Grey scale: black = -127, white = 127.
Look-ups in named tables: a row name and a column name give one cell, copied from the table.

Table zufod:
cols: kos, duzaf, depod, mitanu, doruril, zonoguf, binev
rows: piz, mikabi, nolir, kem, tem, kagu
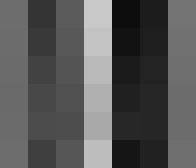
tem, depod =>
-50
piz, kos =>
-18
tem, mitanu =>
41
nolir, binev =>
-17
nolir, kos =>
-20
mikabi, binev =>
-14
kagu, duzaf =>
-64
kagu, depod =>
-41
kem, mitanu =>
48
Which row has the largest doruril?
tem

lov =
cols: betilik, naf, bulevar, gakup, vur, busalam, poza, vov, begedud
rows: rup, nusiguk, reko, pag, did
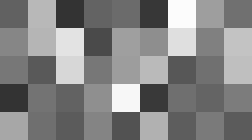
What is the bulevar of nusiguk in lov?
99
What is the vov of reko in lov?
-15
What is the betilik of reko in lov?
-8
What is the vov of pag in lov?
-27
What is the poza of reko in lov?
-40
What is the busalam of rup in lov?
-72
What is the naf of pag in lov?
-12
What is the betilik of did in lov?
39
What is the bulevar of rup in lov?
-76
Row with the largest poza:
rup

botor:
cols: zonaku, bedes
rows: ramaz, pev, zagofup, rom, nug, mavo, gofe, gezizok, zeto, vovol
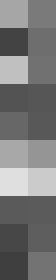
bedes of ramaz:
-5
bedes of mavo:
21
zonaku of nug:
-24
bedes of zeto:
-33
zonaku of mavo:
40
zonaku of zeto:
-56
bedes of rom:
-41
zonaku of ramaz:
38
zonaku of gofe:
95
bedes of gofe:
75
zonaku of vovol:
-64
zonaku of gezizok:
-37

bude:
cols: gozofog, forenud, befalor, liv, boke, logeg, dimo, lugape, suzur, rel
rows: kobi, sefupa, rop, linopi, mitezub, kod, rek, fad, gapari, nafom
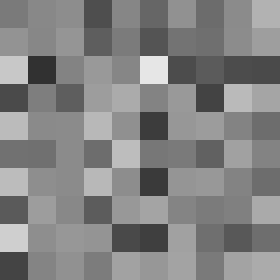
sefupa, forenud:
7
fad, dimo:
4
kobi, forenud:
8
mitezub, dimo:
23
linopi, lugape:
-60
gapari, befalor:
23
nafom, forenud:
4
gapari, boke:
-54
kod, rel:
3
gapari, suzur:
-39

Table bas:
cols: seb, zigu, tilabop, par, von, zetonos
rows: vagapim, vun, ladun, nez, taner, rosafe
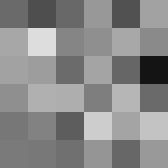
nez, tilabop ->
46
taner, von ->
36
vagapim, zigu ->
-49
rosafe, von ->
-24
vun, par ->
15
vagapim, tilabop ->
-23
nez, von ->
54
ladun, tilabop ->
-20
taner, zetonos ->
67
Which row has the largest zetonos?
taner

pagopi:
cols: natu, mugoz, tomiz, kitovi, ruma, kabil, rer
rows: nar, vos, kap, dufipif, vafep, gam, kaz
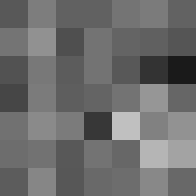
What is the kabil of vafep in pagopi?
1
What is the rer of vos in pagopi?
-42
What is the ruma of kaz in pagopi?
-18
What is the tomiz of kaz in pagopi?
-40
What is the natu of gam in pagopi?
-18
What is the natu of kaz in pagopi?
-35
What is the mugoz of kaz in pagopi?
6
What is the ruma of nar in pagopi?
-11

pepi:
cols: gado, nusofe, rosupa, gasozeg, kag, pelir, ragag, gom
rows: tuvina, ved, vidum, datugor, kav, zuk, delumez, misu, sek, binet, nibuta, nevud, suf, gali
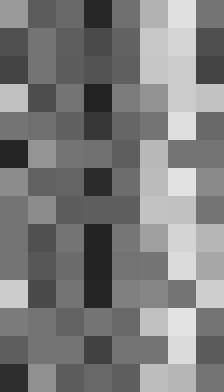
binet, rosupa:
-19
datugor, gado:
64
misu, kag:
-33
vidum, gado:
-59
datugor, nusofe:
-50
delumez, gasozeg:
-84
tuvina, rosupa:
-22
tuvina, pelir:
50
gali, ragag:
54
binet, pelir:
-11
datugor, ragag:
75
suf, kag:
-11
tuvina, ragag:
96
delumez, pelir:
59
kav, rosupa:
-30
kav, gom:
-22
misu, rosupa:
-35
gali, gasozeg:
-23
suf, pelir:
-11
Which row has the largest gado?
nibuta

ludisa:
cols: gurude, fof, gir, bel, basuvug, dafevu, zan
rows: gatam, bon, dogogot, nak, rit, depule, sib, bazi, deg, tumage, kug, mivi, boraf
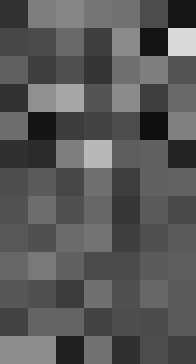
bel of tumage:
-53
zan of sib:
-28
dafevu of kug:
-24
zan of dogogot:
-43
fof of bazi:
-18
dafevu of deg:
-47
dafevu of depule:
-30
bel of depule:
56
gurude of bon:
-57
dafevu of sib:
-30
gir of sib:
-56
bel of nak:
-43
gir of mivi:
-27
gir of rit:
-67
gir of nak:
38
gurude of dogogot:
-31

